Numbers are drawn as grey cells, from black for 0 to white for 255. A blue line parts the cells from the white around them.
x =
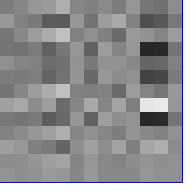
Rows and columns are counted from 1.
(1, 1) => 125
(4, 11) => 39
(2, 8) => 156
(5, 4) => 109
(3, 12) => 133
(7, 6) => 129
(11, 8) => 141
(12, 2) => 141
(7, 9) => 106
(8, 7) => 167
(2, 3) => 121
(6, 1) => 125
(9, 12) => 43
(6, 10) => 145
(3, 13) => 156
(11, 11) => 166
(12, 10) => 140
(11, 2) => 151
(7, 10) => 155
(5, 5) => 113
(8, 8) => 133
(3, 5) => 192
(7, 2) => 134
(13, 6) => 134
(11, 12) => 173
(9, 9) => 141
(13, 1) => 147
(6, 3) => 126
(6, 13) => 123
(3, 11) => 146
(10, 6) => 133
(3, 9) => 107
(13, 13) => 144
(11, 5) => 101
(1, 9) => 124
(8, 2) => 167
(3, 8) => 128
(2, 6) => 150

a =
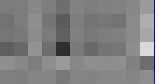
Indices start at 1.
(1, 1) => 123
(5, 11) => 109
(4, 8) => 116
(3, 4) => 123
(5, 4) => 142
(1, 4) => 126
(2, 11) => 174
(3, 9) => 129
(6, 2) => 126
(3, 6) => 128
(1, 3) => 136
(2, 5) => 91
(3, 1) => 118
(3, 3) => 139
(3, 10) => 137
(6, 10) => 133
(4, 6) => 122
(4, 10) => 141
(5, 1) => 143
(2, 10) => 137
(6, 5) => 121

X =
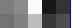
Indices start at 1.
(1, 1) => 125
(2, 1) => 113
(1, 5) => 51
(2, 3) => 189

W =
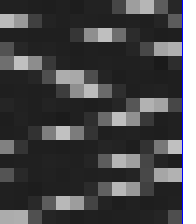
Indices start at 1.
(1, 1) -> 33
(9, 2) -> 34
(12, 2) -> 32
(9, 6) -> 32
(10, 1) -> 31
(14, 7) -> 43
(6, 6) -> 169
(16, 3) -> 80
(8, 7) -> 30
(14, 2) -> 31
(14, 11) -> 65
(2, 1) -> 186
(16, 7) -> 32
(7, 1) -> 31
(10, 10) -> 34
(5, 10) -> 32
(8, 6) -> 32
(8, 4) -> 35
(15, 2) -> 31
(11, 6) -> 31
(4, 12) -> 164
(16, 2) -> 174
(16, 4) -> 37
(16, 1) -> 172
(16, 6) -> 30
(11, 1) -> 129
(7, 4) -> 32
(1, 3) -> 31
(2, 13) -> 92
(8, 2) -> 33
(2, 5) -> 32
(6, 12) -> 30
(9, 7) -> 47
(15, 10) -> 33
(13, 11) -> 72
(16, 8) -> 31

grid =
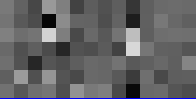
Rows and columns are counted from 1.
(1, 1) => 121
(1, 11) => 95
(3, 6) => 73
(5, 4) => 85
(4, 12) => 97
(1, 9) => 94
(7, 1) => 113
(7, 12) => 107
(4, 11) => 118
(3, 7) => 105
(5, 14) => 133
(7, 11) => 105
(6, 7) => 105
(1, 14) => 106
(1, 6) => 66
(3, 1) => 128
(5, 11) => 96
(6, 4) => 149
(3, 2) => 110
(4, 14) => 85
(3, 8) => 88
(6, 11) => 111
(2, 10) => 29
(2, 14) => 96
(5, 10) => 89
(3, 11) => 95
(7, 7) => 121
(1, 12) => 106
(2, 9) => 99
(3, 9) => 116
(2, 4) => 6

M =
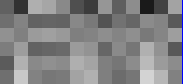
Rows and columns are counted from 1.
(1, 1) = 97
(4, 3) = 98
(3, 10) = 143
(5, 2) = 177
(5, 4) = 144
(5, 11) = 186
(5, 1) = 91
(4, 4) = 102
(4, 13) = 88
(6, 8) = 127
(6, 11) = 211
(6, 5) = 122
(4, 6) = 155
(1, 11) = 26
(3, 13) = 158
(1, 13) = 163
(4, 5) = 106
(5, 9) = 118
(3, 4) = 160
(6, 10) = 118
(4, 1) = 125

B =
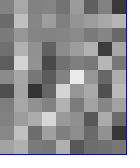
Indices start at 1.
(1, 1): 130
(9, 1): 129
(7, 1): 79
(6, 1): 138
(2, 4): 157
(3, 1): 122
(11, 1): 163
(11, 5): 176
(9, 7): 88
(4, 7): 177
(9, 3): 172
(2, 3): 134
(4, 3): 145
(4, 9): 166
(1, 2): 168
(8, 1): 126
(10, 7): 106
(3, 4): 131
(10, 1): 135
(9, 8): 171
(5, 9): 119
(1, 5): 115
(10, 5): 127
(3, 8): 133
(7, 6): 150
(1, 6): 155
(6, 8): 103
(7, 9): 185
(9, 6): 143
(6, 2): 167

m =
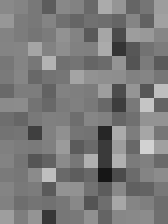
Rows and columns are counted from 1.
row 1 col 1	137
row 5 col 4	179
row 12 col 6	119
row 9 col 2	102
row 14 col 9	136
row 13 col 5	105
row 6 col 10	129
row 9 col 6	110
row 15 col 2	110
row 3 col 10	157
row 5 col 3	119
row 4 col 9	52
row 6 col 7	146
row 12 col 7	176
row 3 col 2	124
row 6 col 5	118
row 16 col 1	158
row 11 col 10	104
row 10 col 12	118
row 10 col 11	166
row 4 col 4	130
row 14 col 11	99
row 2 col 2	124
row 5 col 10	84
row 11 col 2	124
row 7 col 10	149
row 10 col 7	115
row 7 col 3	125
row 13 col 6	93
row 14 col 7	114
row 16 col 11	140
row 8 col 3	115
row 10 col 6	117
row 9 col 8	129
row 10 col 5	144
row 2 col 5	112
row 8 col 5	123
